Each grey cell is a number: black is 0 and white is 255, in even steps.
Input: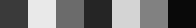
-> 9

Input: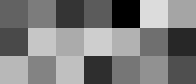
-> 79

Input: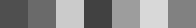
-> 129

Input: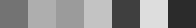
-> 43

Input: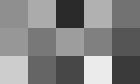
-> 58

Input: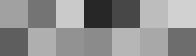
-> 109

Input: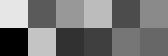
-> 103

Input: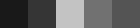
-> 84
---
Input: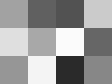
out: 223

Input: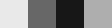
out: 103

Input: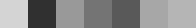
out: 167

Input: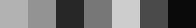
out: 147

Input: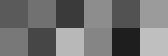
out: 155

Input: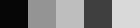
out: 148

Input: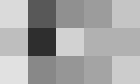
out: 210

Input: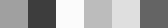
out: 188

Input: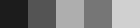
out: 118
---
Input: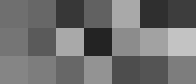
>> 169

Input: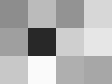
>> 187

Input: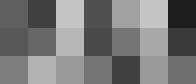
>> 161

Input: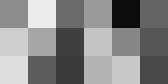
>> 154

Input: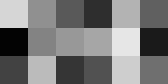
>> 46

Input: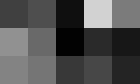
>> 15
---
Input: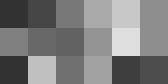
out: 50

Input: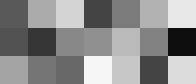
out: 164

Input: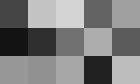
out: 152

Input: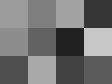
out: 79

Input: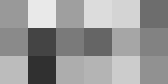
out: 188

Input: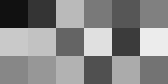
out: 135

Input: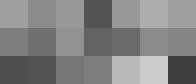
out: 78

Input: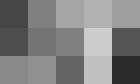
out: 137

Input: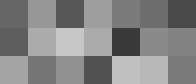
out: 164
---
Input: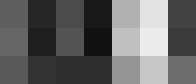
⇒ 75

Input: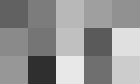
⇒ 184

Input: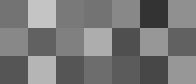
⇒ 121

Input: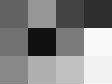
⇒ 67

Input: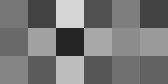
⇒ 213

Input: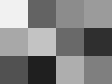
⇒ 140

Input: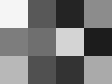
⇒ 36

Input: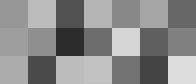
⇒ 81
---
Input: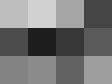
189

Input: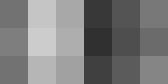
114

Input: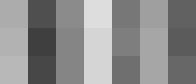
172

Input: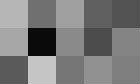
182

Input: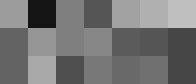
156

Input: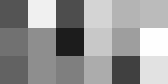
84
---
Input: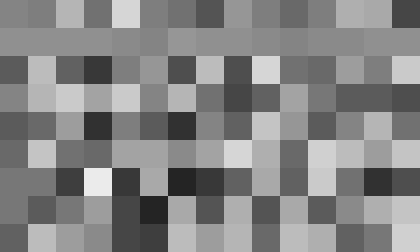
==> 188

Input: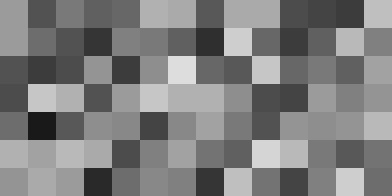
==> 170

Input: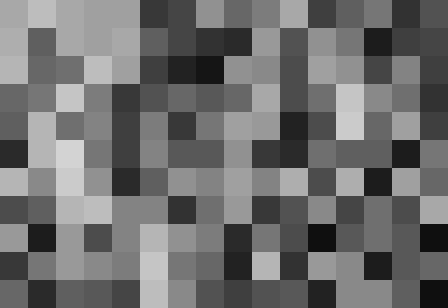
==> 42

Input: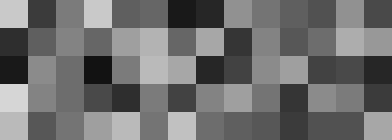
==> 87

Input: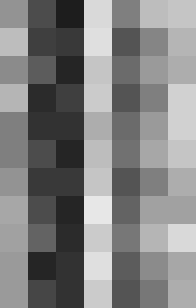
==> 70

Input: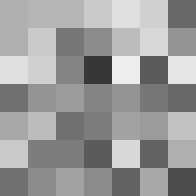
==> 139

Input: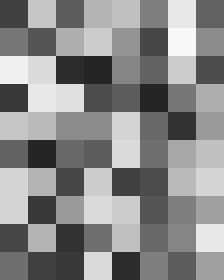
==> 64

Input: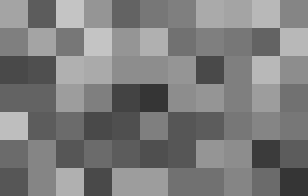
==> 133
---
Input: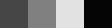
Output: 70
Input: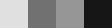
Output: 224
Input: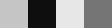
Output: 197
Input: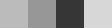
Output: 187
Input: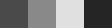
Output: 74
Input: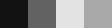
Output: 18
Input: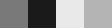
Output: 121
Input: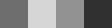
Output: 110
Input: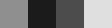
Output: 143
